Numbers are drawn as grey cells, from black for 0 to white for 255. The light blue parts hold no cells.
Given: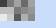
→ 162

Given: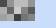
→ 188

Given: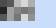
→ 186

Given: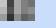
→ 166

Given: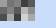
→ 129

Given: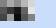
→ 142

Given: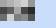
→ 193

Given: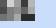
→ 156
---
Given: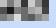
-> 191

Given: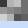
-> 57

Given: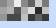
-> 137

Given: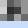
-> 195

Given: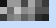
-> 19

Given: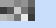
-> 159

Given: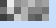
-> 73
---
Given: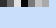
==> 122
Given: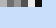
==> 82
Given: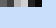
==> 208
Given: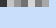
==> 212
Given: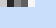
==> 134
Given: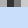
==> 51
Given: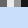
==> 234
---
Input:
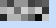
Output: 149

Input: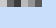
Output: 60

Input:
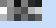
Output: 17

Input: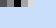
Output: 6

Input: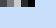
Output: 203

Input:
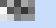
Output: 68
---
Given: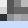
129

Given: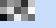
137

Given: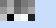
92

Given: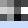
55

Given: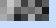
159

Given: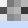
154

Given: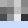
205

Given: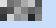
129

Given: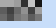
157
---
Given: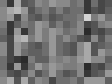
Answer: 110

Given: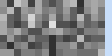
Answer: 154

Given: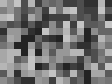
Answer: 48

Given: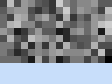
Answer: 152

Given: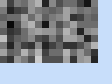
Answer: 65
